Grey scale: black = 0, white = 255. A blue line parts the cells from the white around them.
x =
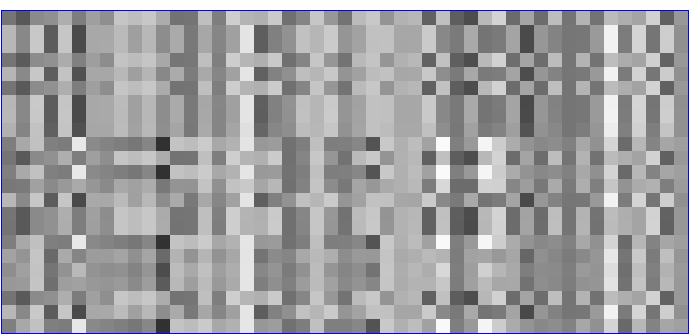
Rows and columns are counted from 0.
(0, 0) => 117
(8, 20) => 142
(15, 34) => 183
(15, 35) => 210
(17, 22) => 185
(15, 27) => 149
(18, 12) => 188
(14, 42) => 115
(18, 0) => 142
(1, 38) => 150
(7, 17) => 228
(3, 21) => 133
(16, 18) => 152
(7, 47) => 206
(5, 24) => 115
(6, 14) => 167
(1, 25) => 162
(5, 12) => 115
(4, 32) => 122
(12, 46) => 177
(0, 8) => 197
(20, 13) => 117
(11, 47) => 166
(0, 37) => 164
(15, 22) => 198
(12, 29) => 185
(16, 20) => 113
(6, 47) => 205
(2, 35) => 123
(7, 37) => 74
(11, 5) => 232
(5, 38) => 108
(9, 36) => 172
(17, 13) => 147
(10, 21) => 133
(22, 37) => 148
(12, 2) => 161
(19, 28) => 172
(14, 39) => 190

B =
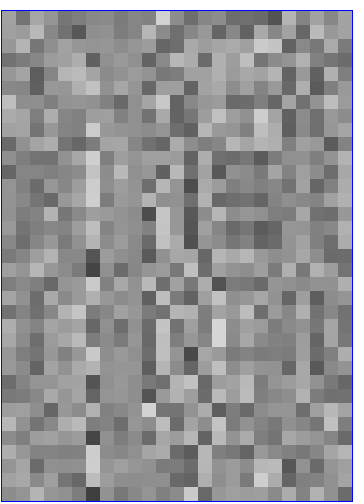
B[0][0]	162
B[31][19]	137
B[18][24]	115
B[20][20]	102
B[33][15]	142
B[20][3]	169
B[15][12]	152
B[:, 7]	[138, 146, 150, 144, 139, 145, 129, 159, 152, 164, 127, 141, 143, 124, 154, 132, 140, 156, 144, 129, 151, 135, 144, 139, 142, 147, 144, 148, 129, 131, 144, 140, 149, 157, 146]
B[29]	[183, 146, 116, 136, 174, 186, 126, 131, 109, 150, 141, 189, 107, 163, 141, 195, 123, 146, 132, 120, 144, 134, 118, 192, 126]
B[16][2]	134
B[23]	[167, 140, 110, 155, 167, 186, 125, 139, 123, 150, 105, 190, 126, 151, 133, 213, 138, 167, 138, 130, 128, 157, 101, 164, 120]
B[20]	[164, 145, 109, 169, 138, 154, 176, 151, 140, 147, 96, 189, 123, 98, 159, 194, 143, 150, 166, 146, 102, 158, 94, 141, 149]
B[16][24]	172
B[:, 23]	[135, 152, 170, 117, 176, 127, 189, 153, 151, 91, 147, 109, 129, 161, 109, 136, 110, 107, 157, 145, 141, 136, 165, 164, 128, 137, 121, 112, 183, 192, 133, 165, 149, 145, 145]
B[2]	[152, 180, 119, 143, 162, 150, 148, 150, 141, 150, 156, 102, 110, 169, 157, 165, 170, 160, 202, 196, 98, 137, 120, 170, 123]
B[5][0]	136
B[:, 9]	[134, 133, 150, 144, 155, 149, 144, 144, 145, 134, 148, 144, 147, 149, 140, 143, 138, 137, 135, 146, 147, 151, 145, 150, 144, 149, 142, 142, 147, 150, 139, 144, 150, 141, 136]
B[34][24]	107
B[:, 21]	[132, 103, 137, 177, 153, 174, 113, 140, 138, 160, 145, 159, 162, 136, 167, 148, 162, 167, 120, 138, 158, 176, 146, 157, 158, 168, 167, 178, 110, 134, 156, 120, 146, 128, 131]
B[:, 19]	[83, 135, 196, 139, 180, 153, 102, 164, 173, 175, 124, 164, 135, 132, 127, 102, 107, 142, 123, 149, 146, 155, 124, 130, 126, 146, 148, 136, 149, 120, 116, 137, 186, 172, 138]
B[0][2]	166
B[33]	[162, 168, 138, 159, 117, 104, 188, 157, 142, 141, 143, 143, 105, 99, 175, 142, 155, 122, 206, 172, 101, 128, 131, 145, 164]
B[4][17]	168
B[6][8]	105
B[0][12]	141
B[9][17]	165
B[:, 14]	[134, 152, 157, 107, 161, 162, 151, 157, 182, 126, 173, 162, 170, 178, 141, 160, 149, 103, 109, 173, 159, 126, 124, 133, 166, 157, 104, 108, 172, 141, 99, 183, 182, 175, 104]
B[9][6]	124
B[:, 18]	[106, 169, 202, 117, 163, 132, 127, 205, 190, 180, 91, 121, 128, 101, 144, 92, 99, 153, 158, 106, 166, 110, 155, 138, 123, 147, 124, 127, 140, 132, 126, 153, 183, 206, 158]
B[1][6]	143
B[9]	[106, 145, 164, 173, 116, 103, 124, 164, 166, 134, 113, 102, 171, 141, 126, 134, 182, 165, 180, 175, 128, 160, 153, 91, 131]
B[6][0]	190

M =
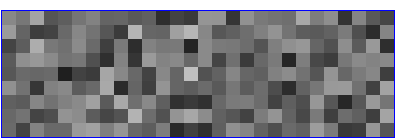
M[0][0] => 136
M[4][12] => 101
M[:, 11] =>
[46, 100, 120, 131, 136, 148, 95, 81, 125]
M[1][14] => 135
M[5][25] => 113
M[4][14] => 82
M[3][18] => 104
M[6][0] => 96
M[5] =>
[144, 114, 54, 129, 137, 92, 105, 169, 43, 101, 63, 148, 101, 93, 107, 89, 119, 92, 109, 77, 44, 98, 119, 153, 154, 113, 65, 163]
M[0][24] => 51
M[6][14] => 49
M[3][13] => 104
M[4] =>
[87, 106, 103, 106, 31, 66, 59, 166, 136, 104, 67, 136, 101, 192, 82, 98, 134, 102, 96, 129, 140, 114, 85, 148, 103, 123, 135, 62]
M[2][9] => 45
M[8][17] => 133
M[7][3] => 78
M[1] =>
[155, 100, 61, 67, 105, 135, 115, 86, 59, 181, 102, 100, 160, 182, 135, 87, 96, 110, 128, 147, 115, 93, 90, 98, 123, 79, 44, 133]
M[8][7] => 127
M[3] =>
[90, 143, 152, 138, 115, 119, 80, 47, 131, 53, 154, 131, 137, 104, 138, 68, 112, 59, 104, 122, 38, 126, 72, 61, 120, 138, 131, 137]
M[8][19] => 78
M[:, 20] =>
[111, 115, 144, 38, 140, 44, 95, 99, 106]
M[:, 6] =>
[130, 115, 106, 80, 59, 105, 161, 92, 161]
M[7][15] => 97
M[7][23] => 63
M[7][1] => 115
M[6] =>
[96, 91, 134, 114, 129, 138, 161, 90, 169, 111, 137, 95, 49, 58, 49, 104, 122, 124, 108, 66, 95, 78, 151, 87, 39, 87, 153, 117]
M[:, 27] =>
[70, 133, 46, 137, 62, 163, 117, 164, 86]
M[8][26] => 150
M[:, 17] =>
[145, 110, 109, 59, 102, 92, 124, 66, 133]

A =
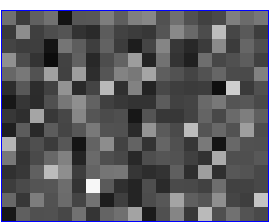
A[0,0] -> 112
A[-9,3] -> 80
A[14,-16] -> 81
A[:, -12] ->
[125, 92, 98, 77, 85, 185, 64, 75, 82, 141, 79, 117, 90, 29, 100]
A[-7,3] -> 92
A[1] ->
[58, 141, 63, 77, 84, 50, 42, 92, 66, 60, 55, 85, 137, 105, 76, 189, 70, 89, 61]
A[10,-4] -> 171
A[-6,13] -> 54
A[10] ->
[120, 53, 74, 104, 129, 36, 106, 79, 72, 40, 78, 85, 82, 64, 50, 171, 79, 79, 88]
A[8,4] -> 69
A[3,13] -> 32
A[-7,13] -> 188
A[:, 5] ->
[86, 50, 93, 97, 158, 42, 143, 135, 87, 21, 36, 61, 51, 68, 113]
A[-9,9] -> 51
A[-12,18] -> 64
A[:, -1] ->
[119, 61, 79, 64, 129, 80, 73, 95, 77, 80, 88, 72, 72, 196, 73]
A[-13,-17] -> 62
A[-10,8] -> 48
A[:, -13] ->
[87, 42, 62, 40, 45, 68, 98, 85, 121, 99, 106, 100, 247, 114, 52]
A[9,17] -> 81
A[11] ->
[48, 56, 96, 188, 142, 61, 100, 117, 119, 54, 45, 51, 95, 46, 158, 47, 87, 83, 72]
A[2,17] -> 102
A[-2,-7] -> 164
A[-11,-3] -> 75
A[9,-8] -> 101
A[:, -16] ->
[113, 77, 20, 12, 161, 65, 80, 56, 92, 59, 104, 188, 86, 82, 81]
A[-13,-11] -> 60
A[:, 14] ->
[65, 76, 59, 110, 82, 61, 105, 100, 84, 121, 50, 158, 65, 85, 186]
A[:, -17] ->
[96, 63, 62, 51, 82, 44, 43, 165, 41, 79, 74, 96, 84, 125, 80]
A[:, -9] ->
[135, 55, 69, 36, 165, 35, 51, 84, 148, 51, 78, 45, 78, 76, 27]
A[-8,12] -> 55

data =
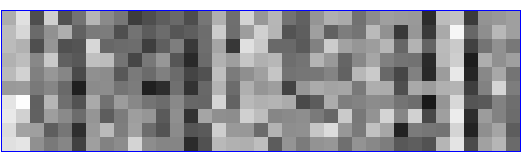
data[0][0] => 173
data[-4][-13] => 126
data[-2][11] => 83
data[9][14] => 81
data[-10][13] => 77
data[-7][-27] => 120
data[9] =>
[224, 229, 144, 121, 134, 65, 159, 130, 140, 212, 141, 133, 133, 43, 81, 185, 177, 175, 190, 92, 148, 123, 147, 151, 111, 147, 136, 125, 88, 94, 82, 181, 228, 74, 161, 182, 106]
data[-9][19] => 181
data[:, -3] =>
[147, 142, 116, 174, 136, 130, 89, 156, 143, 161]
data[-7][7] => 188
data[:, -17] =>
[114, 83, 105, 110, 115, 66, 171, 138, 142, 148]
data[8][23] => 220
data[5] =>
[153, 155, 121, 134, 105, 31, 139, 141, 116, 124, 32, 45, 112, 50, 104, 179, 108, 175, 149, 158, 66, 151, 171, 163, 166, 121, 174, 172, 79, 169, 156, 176, 180, 62, 130, 213, 125]
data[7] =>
[233, 209, 97, 158, 138, 108, 149, 93, 124, 158, 150, 90, 143, 50, 165, 143, 141, 208, 189, 134, 138, 142, 122, 103, 202, 120, 147, 212, 134, 209, 71, 159, 236, 45, 156, 130, 108]
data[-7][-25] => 86
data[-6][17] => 143
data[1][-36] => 215
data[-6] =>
[186, 210, 128, 151, 134, 73, 144, 140, 88, 122, 107, 128, 107, 68, 81, 191, 123, 143, 160, 197, 115, 118, 119, 132, 98, 183, 202, 104, 70, 129, 41, 156, 232, 38, 136, 168, 116]
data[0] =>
[173, 224, 78, 207, 81, 115, 181, 138, 119, 61, 78, 93, 105, 77, 118, 176, 111, 211, 151, 182, 114, 97, 149, 176, 170, 113, 140, 159, 155, 153, 44, 188, 195, 59, 147, 152, 159]
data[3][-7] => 43
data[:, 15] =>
[176, 204, 165, 177, 191, 179, 213, 143, 206, 185]
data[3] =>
[177, 189, 136, 201, 96, 88, 192, 188, 116, 70, 120, 151, 86, 41, 107, 177, 158, 198, 176, 183, 110, 116, 180, 153, 101, 136, 166, 128, 116, 114, 43, 184, 206, 29, 174, 144, 159]
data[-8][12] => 126
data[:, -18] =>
[182, 181, 105, 183, 197, 158, 180, 134, 179, 92]
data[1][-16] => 94
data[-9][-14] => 97
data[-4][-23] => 102
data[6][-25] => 137
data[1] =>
[188, 215, 106, 145, 174, 97, 122, 124, 79, 115, 92, 108, 86, 94, 109, 204, 110, 157, 208, 181, 83, 94, 159, 97, 125, 116, 186, 145, 57, 151, 57, 169, 246, 103, 142, 184, 159]
